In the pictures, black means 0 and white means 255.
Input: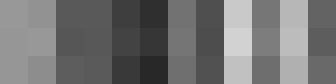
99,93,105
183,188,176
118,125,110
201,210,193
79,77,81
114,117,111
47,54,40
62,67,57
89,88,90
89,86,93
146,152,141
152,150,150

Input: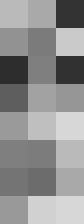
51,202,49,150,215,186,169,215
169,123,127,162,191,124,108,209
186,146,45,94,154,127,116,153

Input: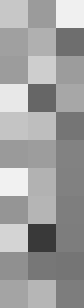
240,110,156,167,117,130,129,126,125,117,125
155,176,206,102,190,157,178,181,57,119,182
199,160,156,232,196,154,241,149,212,144,164

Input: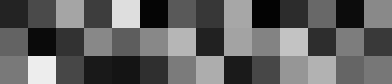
137,57,119
12,125,101
104,45,178
44,195,150
3,131,71
167,163,26
55,33,173
89,182,123
5,136,47
222,93,20
61,136,25
165,50,71
74,10,237
35,99,121

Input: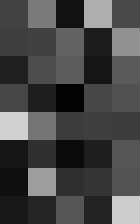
72,145,90,81,61,86,83,204
174,28,21,71,63,30,52,35
18,99,92,3,60,11,47,85
122,65,77,30,117,48,157,36
67,63,32,70,209,21,16,23

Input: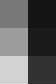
20,27,50
120,156,210

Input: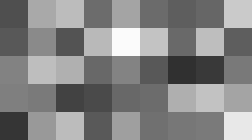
202,94,121,164,232
102,190,57,194,122
94,105,48,175,119
107,195,88,108,112
164,251,131,104,159
108,185,104,74,89
188,83,176,66,188
169,138,190,122,153
79,88,130,127,53

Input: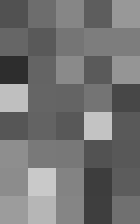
152,125,149,71,89,88,92,112
93,125,90,116,195,82,61,62
134,117,138,100,88,120,131,133
109,89,100,101,99,121,201,182
81,102,45,191,86,142,140,156
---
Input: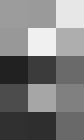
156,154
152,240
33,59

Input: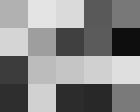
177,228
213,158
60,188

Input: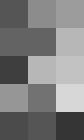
85,140
99,99
62,183

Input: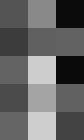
84,137
60,96
99,205

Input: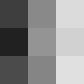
62,137
33,148
75,133

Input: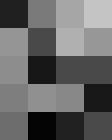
32,122
149,73
141,23

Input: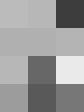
187,183
176,176
183,103
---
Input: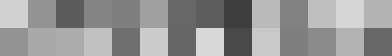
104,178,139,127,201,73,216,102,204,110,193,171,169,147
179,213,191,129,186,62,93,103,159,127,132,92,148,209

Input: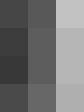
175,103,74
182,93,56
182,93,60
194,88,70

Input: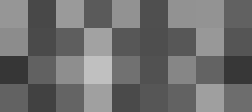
109,159,98,86,74,160,100,65,98
55,99,134,81,113,192,142,97,54
85,152,87,78,87,162,94,74,140
97,147,146,79,146,90,154,72,150

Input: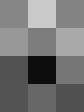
80,103,83
118,13,82
169,125,152
131,201,134

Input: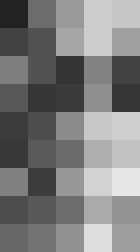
157,221,145,116,103
148,170,109,88,77
231,210,151,60,128
193,174,107,90,56
207,200,139,78,59
53,142,58,54,88
66,130,52,82,126
159,205,166,81,66
198,205,153,108,34

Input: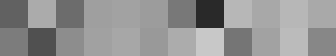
135,187,162,117,200,172,153,167,161,141,80,124
169,183,168,183,41,120,156,162,159,108,171,97
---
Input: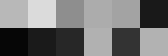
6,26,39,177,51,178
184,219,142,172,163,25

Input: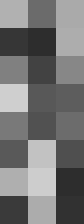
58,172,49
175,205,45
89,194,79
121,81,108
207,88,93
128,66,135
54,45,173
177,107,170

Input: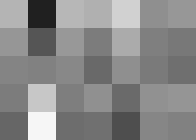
102,246,109,112,78,134,129
124,199,126,144,106,145,149
132,129,136,105,143,122,111
150,85,152,124,171,127,120
180,32,183,176,209,143,151

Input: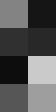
86,158
13,202
48,40
131,21

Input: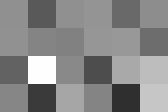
134,58,166,132,47,198
98,254,137,77,169,189
145,132,129,150,152,109
144,89,144,148,105,141

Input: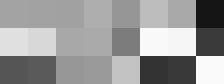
85,90,151,154,195,51,57,250
224,216,168,170,124,249,246,58
163,162,161,174,150,189,169,21
